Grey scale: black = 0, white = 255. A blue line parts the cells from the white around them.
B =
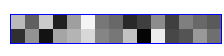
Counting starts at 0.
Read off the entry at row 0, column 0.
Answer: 186
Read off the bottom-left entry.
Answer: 48
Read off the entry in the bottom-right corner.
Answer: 111
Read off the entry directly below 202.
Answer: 19
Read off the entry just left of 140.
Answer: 63
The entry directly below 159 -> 180
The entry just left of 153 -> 84

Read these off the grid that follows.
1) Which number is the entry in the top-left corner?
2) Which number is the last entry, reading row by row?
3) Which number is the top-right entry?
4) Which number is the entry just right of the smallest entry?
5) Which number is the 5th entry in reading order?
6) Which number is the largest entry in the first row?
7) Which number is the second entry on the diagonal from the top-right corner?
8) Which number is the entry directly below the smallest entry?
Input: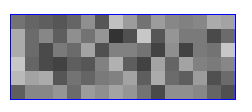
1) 115
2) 80
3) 163
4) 80
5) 101
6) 193
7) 74
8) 129
